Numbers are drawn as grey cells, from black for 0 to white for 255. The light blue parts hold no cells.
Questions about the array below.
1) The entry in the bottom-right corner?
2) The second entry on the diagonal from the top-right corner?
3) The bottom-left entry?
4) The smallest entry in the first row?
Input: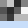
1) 185
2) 96
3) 112
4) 43

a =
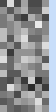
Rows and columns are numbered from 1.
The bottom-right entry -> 147
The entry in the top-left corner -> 74
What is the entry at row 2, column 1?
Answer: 147
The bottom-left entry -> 162
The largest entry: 234
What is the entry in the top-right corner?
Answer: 147
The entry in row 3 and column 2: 162
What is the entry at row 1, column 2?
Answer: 220
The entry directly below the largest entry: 121
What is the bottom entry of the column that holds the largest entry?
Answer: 189
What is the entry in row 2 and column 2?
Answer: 89
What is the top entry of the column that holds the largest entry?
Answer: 74
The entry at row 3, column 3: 89
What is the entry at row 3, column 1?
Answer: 121
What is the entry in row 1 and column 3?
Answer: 74
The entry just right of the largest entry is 135
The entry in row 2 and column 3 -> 147
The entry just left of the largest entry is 121
